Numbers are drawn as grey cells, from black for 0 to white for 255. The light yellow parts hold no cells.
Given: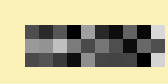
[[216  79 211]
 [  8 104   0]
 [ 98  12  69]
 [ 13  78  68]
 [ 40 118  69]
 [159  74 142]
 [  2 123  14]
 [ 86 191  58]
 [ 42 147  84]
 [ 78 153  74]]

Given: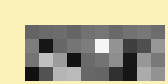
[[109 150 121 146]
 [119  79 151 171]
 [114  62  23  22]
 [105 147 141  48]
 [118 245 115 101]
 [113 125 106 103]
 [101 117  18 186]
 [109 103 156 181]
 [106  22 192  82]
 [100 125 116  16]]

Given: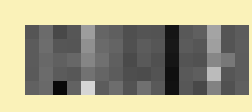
[[ 92  93  92  92  95]
 [ 84  84 120  86  81]
 [164 159 135 187 130]
 [ 95  86  81  94  72]
 [ 88  91  84  89  87]
 [ 21  24  21  15  17]
 [ 83  86  80  83  89]
 [ 84  92  89  76 112]
 [ 79  80  74  78  83]
 [ 95 100  95  92 109]
 [101 106 112 101  92]
 [157 144 133 114 213]
 [ 86  85 103  87  98]
 [ 72  86  96  91   9]
 [107 109 104 107 105]
 [ 85  91  91  90  97]]

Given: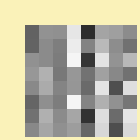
[[140 113 184 113 222 118 229 217]
 [159 141 147 136  79 145 107  78]
 [164 185 227 161 228 176 221 215]
 [ 45 131  53 114 106 132  50 103]
 [230 236 245 151 150 245 166 157]
 [144 126 124 120 132 125 139 144]
 [146 139 139 177 171 143 176 166]
 [ 98  99 145 151 137 101 113 136]]

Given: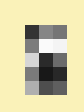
[[117 244 107  40  95]
 [134 250  42  24  78]
 [ 51 124 214 122 175]]

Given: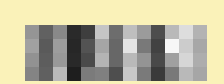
[[179 167 173 166]
 [221 204 214 185]
 [185 247 160 121]
 [ 77  66  73  58]
 [155 121 148 122]
 [190 228 185 200]
 [109 103 103  78]
 [197 165 180 128]
 [ 62  83  74 123]
 [ 42  39  41  30]
 [137 157 153 186]
 [ 97  90  93  96]
 [149 161 146 132]]

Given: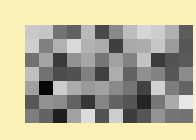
[[ 92  86  90 139  99 231 115]
 [176 155  83  87 125 170 117]
 [205 198  60 130 209 119 147]
 [213 172 195 143  66  36  85]
 [189 169 130  99 116  85  61]
 [137  63 161 173 138  99 205]
 [ 73 171 119  64 162 133  83]
 [185 178 166 129 154  55 220]
 [ 97 217 146  81 172  98 161]
 [115 177  58  76 204 139  31]
 [197 128 164 114   6 146  99]
 [201 206 113 191 160  87 125]]

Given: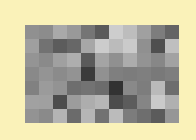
[[100 191 162 126 109 176 150]
 [125  79 135 121 186 202  91]
 [160 144 147 127 125 133 110]
 [189 202 172 124 137  92 124]
 [205 187 144 127  50  76 187]
 [ 90 204 164 145 108 182 114]
 [117 167  90  59 115 173 182]
 [153 103 174 147 110 156 107]
 [169  92 160 139 147  76 180]
 [140 114 138 148 155 160 138]
 [144 159 148 137 129 161 147]]
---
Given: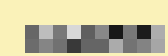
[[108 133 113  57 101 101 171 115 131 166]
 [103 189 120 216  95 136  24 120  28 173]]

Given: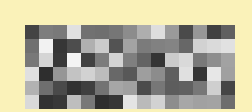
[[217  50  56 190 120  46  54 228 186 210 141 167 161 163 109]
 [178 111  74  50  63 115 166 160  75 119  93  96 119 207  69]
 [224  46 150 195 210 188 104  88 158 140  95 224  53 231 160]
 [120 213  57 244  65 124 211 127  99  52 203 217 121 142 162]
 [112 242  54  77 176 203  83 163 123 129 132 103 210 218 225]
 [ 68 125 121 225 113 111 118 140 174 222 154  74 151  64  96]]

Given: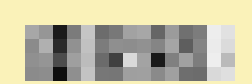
[[139 141  14 143 195 119 118 159 160 138 160 110 108 217 223]
 [144 149  76 159 188 107  64 217 163  25 128 161 125 238 186]
 [139 176  42 145 193 124 143 141 145 133 165  94 132 235 219]
 [167 150  26 123 197 108 120 162 167 102 155 112 124 237 225]]

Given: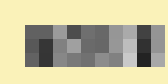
[[ 98  53 135 121 113 140 129 201  35 168]
 [ 88  54 129 160 106 103 151 189  49 148]
 [ 97  97 155  77 111 104 150 170  66 149]]

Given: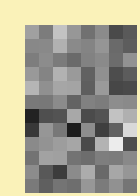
[[122  95 116 110 151 123 145 117]
 [140  88  60 139 172 105 167 150]
 [115 162 160 115 109 126 124 137]
 [138 147 157 166  74 179 236  78]
 [ 56 150 120  29 141  63  97 217]
 [ 34  79  83 168  75  83 194 176]
 [121 120 139  99 129 124 141 138]
 [181 144 166 164  94 154  71  74]
 [153 132 178 154  97 144  77  92]
 [125 140 123 106 130 138 108 146]
 [136 137 177 138 132 149 106  93]
 [160 124 195 151 113 139  74  89]]

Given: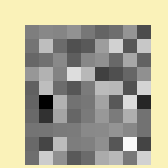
[[110 204 144  89 107 171 184 120 209]
 [105  69 188 125 128 143  86 248  68]
 [116 117 122 123 137 138 148 135 114]
 [105  49 164 102 122 152 123 174 114]
 [100   0 178 114 119 163  88 219  38]
 [ 96 190 108  86 123 187 184  81 212]
 [151 178 131 221 184  64  79 102 144]
 [103 113 137  94 135 144 104 167  98]
 [116 190 107  80  89 157 209  86 199]
 [126 136 133 146 119 100 110 148  76]]

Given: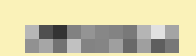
[[145 166 115 193 131 133 159 105 159  94 119]
 [183  79  51 129 148 135 131 121 181 225 164]]

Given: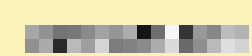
[[144 171  42 186 158 213 124 130 139 172 218 105 142 186 223 211]
 [167 146 116 119 138 162 149 172  21 111 246  52 153 134 188 178]]

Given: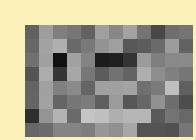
[[103 108 132 132 126 152 144 167  84  84  81 118]
 [ 46 148 179 106 197 191 175 182 181  90 116 104]
 [101 162 101 119 124  95 155  87 103 145 109  77]
 [ 99 160 128 138 101 161 160 163 112 123 191  96]
 [ 84 173  53 167 119  92 114  99 174 142 128 118]
 [112 160  16 161 131  28  32  52 155 127 137 138]
 [103 163 175 105 121 147 159  88  92 106 156  98]
 [ 97 157 127 119  98 159 135 162 116  72 110 116]]
